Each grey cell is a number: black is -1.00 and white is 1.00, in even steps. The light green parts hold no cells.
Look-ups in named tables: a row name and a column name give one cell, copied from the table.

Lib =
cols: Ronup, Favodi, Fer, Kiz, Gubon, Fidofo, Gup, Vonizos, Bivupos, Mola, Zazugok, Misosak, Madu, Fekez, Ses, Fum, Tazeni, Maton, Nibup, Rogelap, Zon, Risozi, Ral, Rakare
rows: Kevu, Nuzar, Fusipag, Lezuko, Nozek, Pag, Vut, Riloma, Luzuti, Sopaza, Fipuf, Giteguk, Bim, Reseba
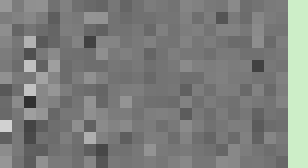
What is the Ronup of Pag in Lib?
-0.04
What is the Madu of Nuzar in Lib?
-0.11
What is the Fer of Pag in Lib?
0.51
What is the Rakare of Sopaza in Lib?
-0.11
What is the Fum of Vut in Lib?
-0.13
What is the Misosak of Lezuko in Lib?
-0.04

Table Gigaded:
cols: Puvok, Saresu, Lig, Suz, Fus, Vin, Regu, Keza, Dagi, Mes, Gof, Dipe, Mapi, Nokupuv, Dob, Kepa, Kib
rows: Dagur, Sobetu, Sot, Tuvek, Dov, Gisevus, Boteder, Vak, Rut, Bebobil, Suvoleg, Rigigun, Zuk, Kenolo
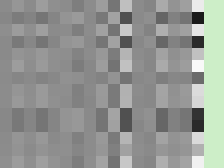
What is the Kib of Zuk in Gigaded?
0.38
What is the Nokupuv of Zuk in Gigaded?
0.18
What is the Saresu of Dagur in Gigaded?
0.18
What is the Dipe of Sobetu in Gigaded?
0.08
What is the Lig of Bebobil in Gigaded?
0.04
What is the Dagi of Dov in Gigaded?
0.19
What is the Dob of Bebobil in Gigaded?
0.01
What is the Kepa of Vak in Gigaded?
0.21
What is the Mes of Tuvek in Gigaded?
0.27

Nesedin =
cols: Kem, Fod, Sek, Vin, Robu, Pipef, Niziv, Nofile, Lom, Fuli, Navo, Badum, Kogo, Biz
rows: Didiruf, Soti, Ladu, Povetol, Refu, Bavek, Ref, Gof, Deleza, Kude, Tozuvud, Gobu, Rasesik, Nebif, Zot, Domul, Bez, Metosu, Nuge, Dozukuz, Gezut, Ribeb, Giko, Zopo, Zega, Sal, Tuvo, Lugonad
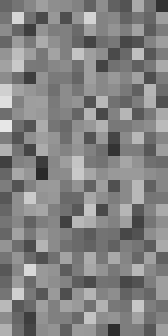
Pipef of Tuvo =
0.00
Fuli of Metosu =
0.07
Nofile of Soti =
0.66
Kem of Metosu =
-0.20
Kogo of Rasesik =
-0.32
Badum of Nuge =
-0.48
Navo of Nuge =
0.25
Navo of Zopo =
-0.44
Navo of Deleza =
-0.22
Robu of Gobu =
0.17
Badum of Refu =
0.50
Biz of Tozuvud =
0.47
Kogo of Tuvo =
-0.12
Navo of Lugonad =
-0.01
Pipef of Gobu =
-0.14
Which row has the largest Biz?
Tozuvud

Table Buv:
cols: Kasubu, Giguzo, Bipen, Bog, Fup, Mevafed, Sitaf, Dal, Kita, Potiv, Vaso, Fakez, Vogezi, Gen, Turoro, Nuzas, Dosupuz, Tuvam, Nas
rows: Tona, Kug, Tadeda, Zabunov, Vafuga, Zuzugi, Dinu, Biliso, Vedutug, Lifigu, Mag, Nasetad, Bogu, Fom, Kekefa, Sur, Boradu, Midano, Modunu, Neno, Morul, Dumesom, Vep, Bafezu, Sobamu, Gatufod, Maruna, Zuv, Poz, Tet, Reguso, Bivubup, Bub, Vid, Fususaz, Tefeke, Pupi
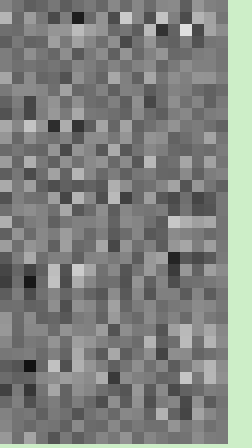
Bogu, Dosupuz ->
-0.12
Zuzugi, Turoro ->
-0.05
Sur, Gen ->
0.04
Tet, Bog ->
-0.16
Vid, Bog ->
-0.14
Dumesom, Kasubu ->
-0.30
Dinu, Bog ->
-0.20
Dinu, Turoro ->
0.11
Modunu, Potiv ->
-0.22
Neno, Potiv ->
-0.29
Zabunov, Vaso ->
-0.43
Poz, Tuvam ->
0.41

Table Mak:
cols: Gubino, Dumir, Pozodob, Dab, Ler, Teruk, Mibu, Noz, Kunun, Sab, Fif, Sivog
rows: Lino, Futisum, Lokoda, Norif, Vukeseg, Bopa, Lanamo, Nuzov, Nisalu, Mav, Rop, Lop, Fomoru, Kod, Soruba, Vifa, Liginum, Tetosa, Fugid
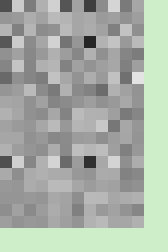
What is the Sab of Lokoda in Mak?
0.00
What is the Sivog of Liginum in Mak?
0.38
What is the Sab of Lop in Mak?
0.23
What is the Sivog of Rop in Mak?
0.18
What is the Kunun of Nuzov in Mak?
-0.15
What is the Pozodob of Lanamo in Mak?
0.04
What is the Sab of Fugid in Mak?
0.30
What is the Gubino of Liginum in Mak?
0.17
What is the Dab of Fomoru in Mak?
0.12
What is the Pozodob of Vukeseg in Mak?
0.07
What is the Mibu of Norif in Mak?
0.18

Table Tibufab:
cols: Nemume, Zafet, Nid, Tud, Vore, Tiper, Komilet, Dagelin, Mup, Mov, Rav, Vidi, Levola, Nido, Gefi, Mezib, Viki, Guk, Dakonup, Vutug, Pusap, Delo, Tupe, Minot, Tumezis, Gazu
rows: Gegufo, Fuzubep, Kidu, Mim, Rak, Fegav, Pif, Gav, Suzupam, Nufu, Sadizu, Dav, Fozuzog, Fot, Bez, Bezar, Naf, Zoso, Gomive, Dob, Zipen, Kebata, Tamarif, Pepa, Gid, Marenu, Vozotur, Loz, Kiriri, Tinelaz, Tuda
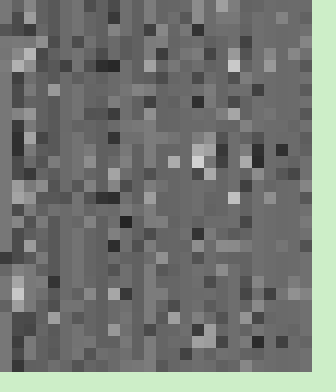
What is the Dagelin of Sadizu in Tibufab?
-0.21
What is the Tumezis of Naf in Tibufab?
-0.16
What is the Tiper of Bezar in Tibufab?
-0.16
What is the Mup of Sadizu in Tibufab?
-0.25
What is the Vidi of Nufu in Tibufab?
-0.24
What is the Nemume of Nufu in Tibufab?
-0.07
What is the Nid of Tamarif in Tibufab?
-0.05
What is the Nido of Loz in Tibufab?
-0.21
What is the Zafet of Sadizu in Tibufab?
-0.54
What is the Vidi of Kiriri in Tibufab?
-0.24
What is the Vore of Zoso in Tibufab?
-0.12
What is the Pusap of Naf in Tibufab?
-0.22
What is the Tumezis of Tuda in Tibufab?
-0.16
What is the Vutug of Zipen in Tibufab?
0.08
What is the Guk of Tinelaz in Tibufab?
-0.23

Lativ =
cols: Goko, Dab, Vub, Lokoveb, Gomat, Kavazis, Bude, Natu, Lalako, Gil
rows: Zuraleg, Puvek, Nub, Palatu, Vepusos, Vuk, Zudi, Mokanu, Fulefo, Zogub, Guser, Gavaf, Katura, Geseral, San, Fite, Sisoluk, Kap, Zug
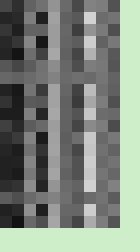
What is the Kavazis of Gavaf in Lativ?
-0.26
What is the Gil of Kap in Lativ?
-0.04
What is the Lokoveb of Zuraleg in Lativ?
-0.11
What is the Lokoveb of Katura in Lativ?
-0.60
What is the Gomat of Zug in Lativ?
0.30
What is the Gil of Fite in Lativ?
0.01
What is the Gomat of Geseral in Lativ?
0.22
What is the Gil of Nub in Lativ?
-0.38
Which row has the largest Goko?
Zudi

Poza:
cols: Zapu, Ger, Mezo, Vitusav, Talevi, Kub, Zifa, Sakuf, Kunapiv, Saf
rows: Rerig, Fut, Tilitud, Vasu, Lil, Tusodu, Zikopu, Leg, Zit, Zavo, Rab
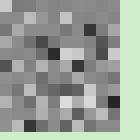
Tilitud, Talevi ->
0.08
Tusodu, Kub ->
0.33
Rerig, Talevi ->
0.03
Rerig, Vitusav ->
0.08
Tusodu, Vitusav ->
0.39
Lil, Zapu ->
0.08
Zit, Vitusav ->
0.40
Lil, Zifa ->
0.57
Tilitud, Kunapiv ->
-0.03
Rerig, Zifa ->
0.09
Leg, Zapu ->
0.08
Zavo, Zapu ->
0.11
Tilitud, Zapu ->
-0.07
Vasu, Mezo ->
-0.11
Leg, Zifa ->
-0.22
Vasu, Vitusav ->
-0.43
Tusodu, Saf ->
0.25
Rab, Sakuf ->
-0.09
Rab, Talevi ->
0.10
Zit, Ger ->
0.08

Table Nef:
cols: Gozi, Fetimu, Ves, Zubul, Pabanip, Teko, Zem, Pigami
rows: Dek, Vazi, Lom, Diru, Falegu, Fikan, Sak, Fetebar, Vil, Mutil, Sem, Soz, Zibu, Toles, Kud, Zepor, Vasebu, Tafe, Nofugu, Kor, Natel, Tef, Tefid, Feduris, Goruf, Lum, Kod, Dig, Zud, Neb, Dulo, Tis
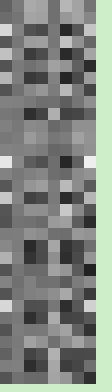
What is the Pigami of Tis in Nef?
-0.63
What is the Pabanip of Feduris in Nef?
-0.11
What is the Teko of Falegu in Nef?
-0.67
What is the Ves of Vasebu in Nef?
-0.48
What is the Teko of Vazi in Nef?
0.19
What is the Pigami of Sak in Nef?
0.22
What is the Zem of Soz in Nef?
0.26
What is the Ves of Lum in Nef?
-0.38
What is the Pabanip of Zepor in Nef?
-0.03
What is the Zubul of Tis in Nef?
-0.18
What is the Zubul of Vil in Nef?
-0.13
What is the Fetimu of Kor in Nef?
-0.02
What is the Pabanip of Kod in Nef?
0.35
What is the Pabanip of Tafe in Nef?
-0.01
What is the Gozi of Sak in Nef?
0.42
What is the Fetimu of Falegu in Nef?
0.07
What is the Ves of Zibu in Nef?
0.03
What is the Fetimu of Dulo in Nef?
0.00
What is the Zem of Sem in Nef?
0.13
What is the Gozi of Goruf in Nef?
-0.35
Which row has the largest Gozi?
Toles

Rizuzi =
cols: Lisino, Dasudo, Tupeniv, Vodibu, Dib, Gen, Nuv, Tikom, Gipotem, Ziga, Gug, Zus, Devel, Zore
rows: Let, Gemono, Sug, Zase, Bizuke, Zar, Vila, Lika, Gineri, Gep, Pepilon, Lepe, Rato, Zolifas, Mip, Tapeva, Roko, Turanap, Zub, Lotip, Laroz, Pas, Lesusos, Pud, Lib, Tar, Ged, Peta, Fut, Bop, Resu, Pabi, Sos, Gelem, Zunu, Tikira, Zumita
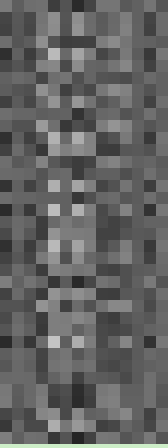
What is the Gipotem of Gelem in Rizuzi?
-0.03
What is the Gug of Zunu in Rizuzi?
0.06
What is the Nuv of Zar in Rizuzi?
0.10
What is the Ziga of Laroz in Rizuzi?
-0.30
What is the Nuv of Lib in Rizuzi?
0.12
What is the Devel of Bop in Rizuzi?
-0.18

